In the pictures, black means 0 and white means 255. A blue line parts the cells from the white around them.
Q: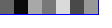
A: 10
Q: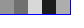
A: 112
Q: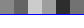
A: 100
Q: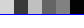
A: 57
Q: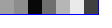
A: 141
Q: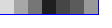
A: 167
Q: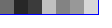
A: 39
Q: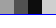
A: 81
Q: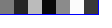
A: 37
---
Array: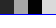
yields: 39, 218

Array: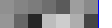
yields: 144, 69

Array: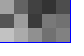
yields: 163, 129

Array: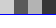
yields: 208, 54

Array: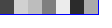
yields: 70, 170

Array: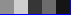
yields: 143, 21
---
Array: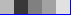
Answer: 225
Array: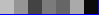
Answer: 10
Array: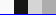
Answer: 173
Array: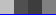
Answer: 128
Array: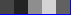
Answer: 97
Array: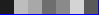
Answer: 89
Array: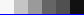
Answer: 17
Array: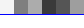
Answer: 158
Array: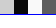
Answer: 94
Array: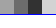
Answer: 211
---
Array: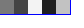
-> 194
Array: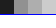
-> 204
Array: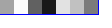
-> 123
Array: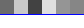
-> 134
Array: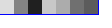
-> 92
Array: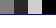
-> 0
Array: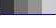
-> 205
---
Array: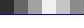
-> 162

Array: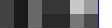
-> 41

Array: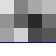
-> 161

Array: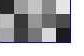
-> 62

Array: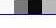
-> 248

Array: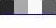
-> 40

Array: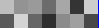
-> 46

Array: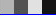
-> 180
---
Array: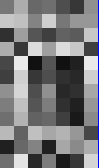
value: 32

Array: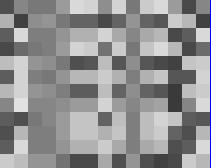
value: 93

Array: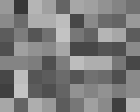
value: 63

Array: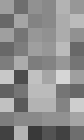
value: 125

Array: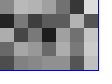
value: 105

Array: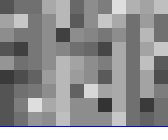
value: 84

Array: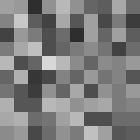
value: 168

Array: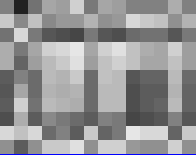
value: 216
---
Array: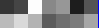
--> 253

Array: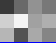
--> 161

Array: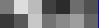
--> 187

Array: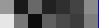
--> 104

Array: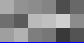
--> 186

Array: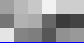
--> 172

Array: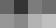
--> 124
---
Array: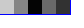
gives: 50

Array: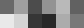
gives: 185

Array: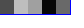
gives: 105

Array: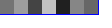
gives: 32

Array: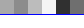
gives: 48

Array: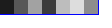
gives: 189

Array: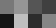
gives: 21

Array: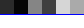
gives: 214
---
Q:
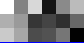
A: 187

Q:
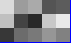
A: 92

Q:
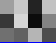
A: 194

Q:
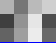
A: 207

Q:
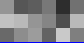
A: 113

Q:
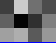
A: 76

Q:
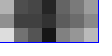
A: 156
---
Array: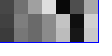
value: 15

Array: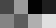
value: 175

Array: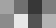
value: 83

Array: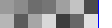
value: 103

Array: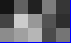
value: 83

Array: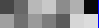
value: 214

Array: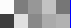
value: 171

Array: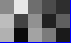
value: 33
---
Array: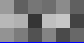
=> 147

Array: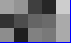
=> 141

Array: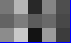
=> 140

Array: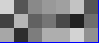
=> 167

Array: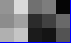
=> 176

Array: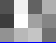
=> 146

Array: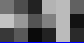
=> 56

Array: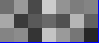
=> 132
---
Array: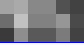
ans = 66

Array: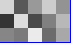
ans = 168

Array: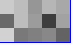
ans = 99

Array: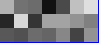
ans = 147

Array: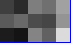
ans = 219

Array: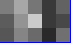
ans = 112
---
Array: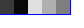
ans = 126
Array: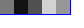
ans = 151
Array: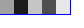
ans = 231
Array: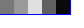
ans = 9
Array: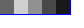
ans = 25
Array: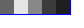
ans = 30
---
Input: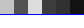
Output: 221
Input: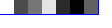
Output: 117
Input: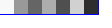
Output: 101
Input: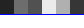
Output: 81
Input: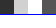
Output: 255
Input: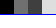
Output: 63
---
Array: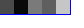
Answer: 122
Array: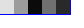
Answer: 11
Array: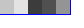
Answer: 60
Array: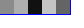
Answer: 17
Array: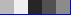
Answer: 38
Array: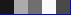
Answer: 111
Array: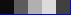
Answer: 176
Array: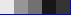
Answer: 113
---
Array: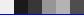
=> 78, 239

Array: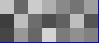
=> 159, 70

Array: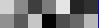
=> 49, 145

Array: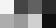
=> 43, 173

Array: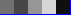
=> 15, 113

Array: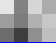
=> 171, 108

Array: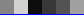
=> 160, 133

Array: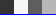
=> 183, 52

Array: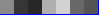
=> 84, 138

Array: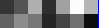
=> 181, 99
